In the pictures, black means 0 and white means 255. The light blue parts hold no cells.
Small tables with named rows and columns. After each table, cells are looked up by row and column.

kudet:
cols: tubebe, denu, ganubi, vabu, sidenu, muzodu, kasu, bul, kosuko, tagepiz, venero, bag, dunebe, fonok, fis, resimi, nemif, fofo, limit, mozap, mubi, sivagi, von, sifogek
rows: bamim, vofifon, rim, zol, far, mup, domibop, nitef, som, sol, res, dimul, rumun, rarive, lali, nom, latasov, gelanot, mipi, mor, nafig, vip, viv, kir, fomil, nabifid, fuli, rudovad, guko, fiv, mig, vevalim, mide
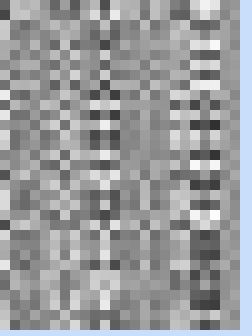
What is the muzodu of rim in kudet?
186
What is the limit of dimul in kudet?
192
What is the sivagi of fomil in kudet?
97
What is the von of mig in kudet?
153
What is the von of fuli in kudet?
171
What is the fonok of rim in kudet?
123
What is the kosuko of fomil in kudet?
152
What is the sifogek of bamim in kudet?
150
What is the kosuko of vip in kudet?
126
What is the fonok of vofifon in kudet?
184
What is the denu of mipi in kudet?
142
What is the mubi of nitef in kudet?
82
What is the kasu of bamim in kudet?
158
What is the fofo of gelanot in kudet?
99
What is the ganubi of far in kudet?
137
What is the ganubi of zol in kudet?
131

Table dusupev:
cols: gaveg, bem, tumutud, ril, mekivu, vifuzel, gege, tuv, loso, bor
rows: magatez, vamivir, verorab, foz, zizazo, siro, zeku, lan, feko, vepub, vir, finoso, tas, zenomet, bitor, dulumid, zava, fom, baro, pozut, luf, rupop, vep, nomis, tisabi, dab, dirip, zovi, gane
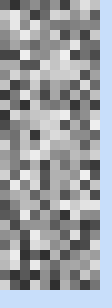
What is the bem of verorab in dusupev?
231
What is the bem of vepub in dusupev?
124
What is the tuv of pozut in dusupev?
148
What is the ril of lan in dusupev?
224
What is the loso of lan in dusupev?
80
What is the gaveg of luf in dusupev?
77
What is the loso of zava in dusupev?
83
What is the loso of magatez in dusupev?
224
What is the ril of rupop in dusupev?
98
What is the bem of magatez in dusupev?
49
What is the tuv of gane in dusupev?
121
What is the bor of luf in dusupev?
229
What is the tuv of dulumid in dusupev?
187
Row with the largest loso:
fom

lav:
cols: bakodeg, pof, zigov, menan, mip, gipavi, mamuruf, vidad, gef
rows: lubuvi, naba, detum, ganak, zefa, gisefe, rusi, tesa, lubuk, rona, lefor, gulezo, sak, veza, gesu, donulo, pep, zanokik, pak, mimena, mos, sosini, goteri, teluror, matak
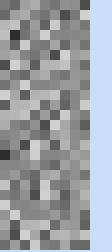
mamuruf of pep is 160
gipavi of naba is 144
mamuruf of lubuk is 153
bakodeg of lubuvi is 121
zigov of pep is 138
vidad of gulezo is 146
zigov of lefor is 182
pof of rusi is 208
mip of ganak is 206
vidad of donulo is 161
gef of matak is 104
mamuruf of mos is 105
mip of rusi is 179
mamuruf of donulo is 138
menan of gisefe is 117
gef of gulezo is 126

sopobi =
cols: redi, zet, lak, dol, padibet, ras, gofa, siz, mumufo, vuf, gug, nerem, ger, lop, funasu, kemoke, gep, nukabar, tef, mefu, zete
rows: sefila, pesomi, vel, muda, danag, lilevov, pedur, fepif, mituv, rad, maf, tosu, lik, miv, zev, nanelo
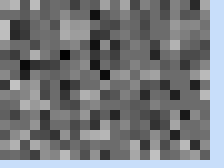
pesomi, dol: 115
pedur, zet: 108
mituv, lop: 135
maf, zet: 108
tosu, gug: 95
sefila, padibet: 93
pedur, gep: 88
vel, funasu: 71
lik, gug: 158
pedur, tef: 53
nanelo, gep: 102
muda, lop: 99
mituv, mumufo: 108
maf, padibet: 168
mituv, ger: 109
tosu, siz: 108
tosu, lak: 108
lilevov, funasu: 108

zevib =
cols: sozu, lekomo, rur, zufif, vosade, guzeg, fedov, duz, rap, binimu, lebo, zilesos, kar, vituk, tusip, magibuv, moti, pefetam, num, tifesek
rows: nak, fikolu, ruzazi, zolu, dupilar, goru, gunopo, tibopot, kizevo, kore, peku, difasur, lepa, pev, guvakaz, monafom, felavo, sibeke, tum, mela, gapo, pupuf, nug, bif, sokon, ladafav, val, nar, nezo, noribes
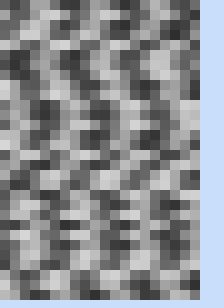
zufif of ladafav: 201
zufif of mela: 97
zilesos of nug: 75
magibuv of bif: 89
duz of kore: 143
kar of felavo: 187
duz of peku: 189
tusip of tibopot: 116
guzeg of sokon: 79
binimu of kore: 111
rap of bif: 204
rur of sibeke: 79
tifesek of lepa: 200
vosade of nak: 165

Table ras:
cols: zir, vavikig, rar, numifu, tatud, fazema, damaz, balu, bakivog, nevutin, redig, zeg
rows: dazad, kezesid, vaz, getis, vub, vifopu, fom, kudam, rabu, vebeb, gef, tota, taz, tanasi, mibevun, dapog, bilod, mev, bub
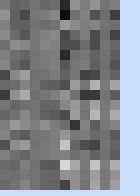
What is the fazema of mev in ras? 102
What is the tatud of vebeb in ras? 117
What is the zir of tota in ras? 102
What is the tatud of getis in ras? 129
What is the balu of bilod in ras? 168
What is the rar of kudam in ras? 158

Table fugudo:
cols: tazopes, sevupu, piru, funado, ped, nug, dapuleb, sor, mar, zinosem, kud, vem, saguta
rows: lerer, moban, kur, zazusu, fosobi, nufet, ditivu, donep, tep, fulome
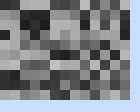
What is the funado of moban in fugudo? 37
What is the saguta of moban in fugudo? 54
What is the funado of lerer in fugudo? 178
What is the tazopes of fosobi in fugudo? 180
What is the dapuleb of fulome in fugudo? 55
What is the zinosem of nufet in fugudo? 48
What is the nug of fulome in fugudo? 67
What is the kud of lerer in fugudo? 136
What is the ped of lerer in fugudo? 178
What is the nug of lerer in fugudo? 73

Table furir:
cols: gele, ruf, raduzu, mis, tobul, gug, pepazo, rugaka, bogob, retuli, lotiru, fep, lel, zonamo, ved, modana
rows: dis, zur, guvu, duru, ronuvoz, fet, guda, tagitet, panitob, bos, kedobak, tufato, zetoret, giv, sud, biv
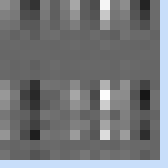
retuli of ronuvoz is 102
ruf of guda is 101
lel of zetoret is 125
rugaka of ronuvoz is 106
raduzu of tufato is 97
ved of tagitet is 103
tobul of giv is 118

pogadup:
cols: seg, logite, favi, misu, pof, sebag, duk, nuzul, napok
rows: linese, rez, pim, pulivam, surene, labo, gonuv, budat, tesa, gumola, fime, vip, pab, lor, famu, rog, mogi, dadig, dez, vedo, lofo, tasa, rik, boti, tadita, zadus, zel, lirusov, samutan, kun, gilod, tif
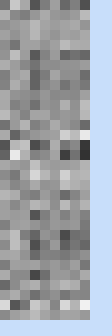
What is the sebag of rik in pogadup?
152
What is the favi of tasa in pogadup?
158
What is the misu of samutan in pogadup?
175
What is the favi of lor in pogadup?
136
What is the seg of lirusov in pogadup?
171
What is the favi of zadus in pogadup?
147
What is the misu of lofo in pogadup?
181
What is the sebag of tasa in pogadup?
152
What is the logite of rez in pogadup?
137
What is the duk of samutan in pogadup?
182
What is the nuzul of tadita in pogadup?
117
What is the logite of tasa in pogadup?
155
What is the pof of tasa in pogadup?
127
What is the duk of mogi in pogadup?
157
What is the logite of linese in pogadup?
200
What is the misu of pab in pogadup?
128
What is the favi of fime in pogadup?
139

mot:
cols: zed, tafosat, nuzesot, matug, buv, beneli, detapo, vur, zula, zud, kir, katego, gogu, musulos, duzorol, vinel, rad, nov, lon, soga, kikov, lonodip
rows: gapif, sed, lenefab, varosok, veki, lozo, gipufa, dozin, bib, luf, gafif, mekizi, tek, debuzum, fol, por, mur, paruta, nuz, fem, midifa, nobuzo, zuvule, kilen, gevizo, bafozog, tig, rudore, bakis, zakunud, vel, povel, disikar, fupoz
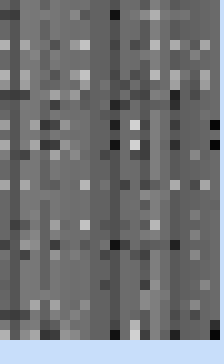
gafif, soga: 98
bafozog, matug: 119
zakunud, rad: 119
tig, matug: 119
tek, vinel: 126
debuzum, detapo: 112
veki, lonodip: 106
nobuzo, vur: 110
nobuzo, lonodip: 106
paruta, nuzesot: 120
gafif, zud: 98
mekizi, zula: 112
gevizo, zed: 65
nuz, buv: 97
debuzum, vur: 110
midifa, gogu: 108
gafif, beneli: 62
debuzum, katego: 81
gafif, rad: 97
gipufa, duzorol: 89

